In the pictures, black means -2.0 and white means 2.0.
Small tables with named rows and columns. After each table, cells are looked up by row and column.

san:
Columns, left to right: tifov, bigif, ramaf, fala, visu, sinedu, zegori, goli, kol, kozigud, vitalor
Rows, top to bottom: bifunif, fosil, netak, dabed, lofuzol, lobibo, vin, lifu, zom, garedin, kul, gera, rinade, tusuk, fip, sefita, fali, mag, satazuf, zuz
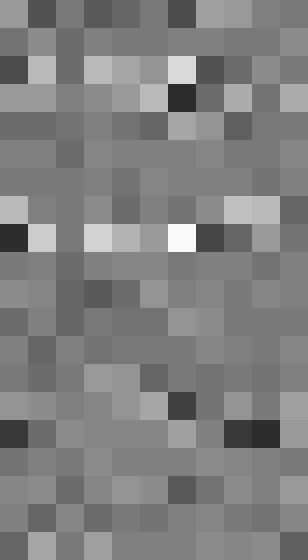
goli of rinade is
0.1
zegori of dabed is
-1.3
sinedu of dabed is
0.9
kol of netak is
-0.3
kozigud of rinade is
-0.1
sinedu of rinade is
-0.1
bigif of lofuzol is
-0.3
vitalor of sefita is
0.4

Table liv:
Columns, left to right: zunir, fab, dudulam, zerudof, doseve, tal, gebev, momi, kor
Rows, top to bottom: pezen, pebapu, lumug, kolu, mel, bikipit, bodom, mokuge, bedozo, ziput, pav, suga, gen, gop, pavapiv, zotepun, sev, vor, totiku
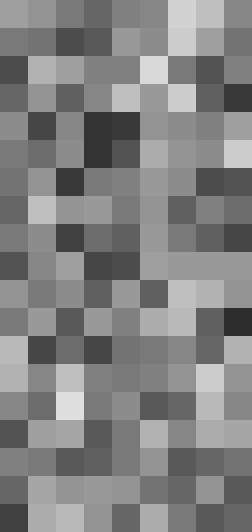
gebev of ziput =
0.4
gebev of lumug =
-0.1
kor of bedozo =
-0.9
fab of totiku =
0.7
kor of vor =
-0.6
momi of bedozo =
-0.5
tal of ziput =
0.5
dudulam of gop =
1.0
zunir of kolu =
-0.4
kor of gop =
0.3
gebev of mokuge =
-0.5
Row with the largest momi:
gop

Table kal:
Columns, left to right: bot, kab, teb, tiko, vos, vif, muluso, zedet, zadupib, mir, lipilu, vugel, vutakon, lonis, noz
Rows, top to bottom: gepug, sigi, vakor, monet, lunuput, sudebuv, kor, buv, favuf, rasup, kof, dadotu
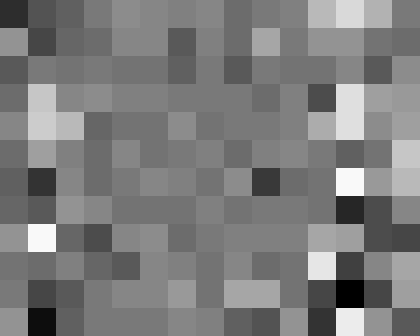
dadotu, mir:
-0.7
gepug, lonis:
0.8
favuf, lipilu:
0.0
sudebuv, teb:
0.0
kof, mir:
0.6
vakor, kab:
-0.1
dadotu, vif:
-0.1
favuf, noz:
-0.9
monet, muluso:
-0.1
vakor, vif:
-0.2
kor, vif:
0.1
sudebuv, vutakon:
-0.5
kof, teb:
-0.6
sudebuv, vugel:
-0.1
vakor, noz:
0.2
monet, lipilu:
0.0
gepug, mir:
-0.1

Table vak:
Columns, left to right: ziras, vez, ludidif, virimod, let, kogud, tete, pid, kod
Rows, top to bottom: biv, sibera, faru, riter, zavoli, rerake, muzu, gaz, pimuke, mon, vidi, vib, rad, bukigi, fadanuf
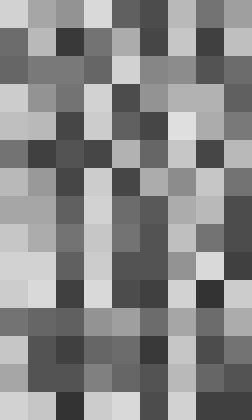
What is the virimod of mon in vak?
1.2
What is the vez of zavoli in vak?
0.9
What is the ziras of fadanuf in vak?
1.3
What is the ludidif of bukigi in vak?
-0.7
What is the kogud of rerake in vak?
-0.4
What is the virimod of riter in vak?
1.3
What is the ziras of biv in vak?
1.3
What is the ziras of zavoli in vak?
1.0
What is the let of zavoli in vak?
-0.5

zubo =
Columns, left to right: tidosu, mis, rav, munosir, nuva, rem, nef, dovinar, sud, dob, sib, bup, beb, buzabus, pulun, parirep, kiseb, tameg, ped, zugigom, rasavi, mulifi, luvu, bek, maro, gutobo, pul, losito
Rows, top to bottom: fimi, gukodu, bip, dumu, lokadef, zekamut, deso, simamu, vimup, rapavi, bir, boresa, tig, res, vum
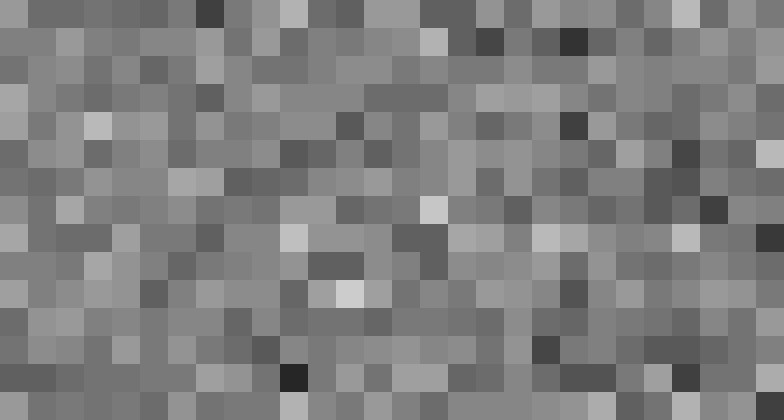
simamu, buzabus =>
-0.2
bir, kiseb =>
-0.1
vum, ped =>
0.1
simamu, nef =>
0.2
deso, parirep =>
0.1
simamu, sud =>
-0.1

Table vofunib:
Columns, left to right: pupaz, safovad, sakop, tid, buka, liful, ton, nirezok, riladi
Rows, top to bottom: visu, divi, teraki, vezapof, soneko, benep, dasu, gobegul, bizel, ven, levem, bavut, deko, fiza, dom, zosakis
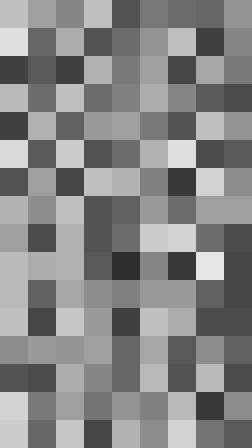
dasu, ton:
-1.1
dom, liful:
0.0
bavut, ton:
0.7
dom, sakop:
0.5
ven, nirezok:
1.6
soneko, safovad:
0.8
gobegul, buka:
-0.5

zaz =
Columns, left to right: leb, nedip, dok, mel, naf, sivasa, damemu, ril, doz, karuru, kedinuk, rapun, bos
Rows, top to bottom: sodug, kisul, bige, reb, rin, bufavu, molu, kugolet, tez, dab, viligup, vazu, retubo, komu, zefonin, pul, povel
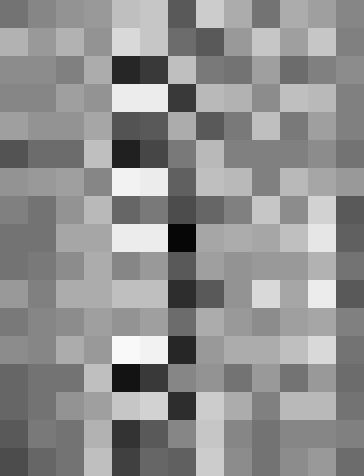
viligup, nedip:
0.0
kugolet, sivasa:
-0.1
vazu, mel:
0.5
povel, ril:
1.2
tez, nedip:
-0.2
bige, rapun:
0.0
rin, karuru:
1.0
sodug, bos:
0.1
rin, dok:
0.3
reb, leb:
0.1
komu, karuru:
0.4
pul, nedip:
-0.1

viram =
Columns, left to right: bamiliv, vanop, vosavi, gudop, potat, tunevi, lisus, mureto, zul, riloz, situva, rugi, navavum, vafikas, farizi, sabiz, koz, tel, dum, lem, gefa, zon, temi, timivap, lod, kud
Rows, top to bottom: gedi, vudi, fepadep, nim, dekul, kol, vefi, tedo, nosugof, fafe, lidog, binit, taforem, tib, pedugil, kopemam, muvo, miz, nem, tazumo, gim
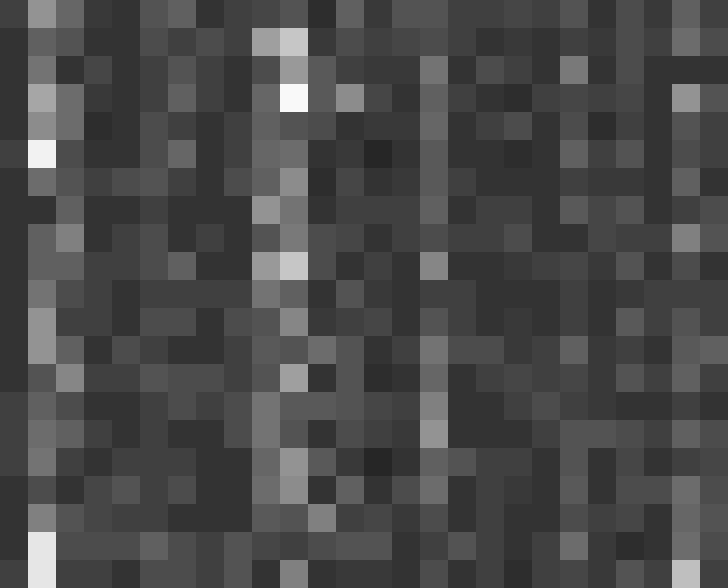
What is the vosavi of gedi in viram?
-0.4
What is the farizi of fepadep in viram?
-1.1
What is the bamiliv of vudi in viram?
-1.2
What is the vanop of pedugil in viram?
-0.5
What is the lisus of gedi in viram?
-0.5
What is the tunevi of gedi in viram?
-0.7
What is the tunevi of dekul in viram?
-0.8
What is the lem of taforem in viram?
-1.0
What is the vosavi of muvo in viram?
-1.0
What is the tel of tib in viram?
-1.0
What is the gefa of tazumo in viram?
-0.3
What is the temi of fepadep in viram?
-0.8
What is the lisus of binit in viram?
-0.8
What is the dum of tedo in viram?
-1.0
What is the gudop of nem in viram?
-0.9
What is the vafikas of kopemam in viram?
-1.0

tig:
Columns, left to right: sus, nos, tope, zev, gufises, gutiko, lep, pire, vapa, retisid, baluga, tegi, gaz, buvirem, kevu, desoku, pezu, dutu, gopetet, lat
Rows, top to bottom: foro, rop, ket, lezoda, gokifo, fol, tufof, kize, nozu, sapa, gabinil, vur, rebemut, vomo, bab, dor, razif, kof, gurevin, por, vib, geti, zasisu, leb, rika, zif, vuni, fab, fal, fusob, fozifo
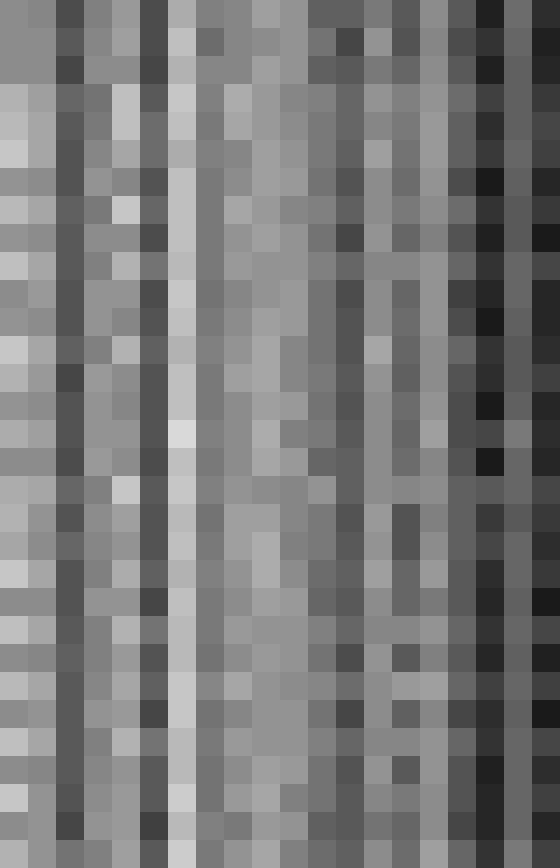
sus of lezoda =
0.8
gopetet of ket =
-0.5
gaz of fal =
-0.6
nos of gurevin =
0.3
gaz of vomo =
-0.6
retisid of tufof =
0.5
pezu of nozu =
-0.7
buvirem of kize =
0.2
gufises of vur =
0.1
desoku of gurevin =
0.0
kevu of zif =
-0.5
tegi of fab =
-0.2

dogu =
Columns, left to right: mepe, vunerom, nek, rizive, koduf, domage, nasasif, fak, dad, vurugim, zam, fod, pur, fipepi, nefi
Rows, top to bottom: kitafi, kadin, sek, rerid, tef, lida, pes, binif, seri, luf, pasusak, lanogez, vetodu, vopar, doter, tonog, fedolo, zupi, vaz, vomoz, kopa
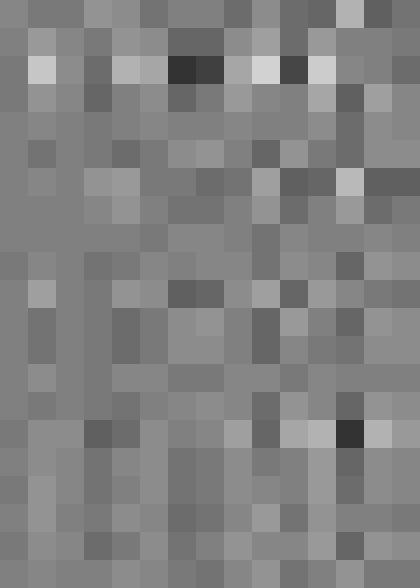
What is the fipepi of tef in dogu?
0.2
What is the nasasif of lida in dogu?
0.2
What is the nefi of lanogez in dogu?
0.2
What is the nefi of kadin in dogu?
-0.1
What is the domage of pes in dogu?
-0.1
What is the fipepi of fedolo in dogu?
0.2
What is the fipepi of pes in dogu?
-0.5
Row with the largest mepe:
kitafi

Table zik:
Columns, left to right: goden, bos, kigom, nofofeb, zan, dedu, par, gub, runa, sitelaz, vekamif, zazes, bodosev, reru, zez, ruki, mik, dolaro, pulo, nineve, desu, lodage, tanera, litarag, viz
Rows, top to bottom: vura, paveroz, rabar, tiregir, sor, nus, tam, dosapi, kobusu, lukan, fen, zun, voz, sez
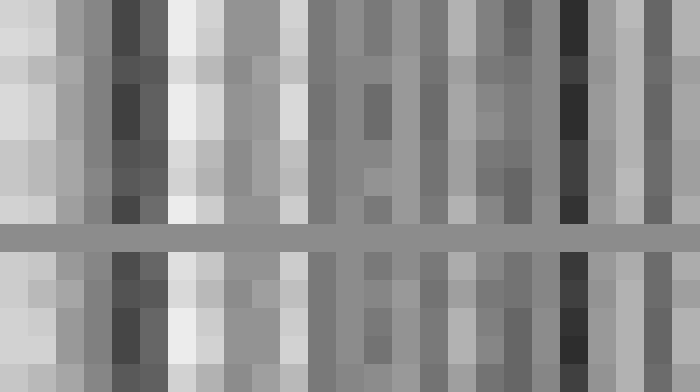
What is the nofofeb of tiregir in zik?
0.0
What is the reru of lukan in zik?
-0.1
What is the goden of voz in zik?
1.3
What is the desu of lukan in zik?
-1.1
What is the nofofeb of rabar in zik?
0.0
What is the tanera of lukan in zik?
0.7
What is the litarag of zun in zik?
-0.4
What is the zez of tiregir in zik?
0.4

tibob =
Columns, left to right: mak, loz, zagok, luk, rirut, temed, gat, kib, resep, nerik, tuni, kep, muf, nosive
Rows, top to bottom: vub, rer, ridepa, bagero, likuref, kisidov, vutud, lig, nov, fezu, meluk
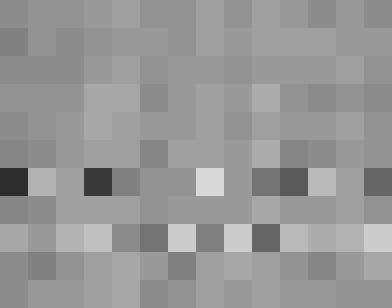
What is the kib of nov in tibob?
0.0
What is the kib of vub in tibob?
0.5
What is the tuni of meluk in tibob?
0.4
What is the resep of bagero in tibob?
0.4
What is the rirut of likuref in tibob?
0.5
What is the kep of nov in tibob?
0.7
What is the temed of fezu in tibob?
0.4
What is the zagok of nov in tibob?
0.8
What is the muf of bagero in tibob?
0.3
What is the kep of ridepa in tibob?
0.4
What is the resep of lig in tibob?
0.4
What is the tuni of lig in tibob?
0.4
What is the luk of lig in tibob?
0.5
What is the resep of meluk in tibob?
0.4
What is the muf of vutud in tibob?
0.5
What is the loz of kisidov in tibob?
0.2
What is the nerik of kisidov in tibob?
0.7

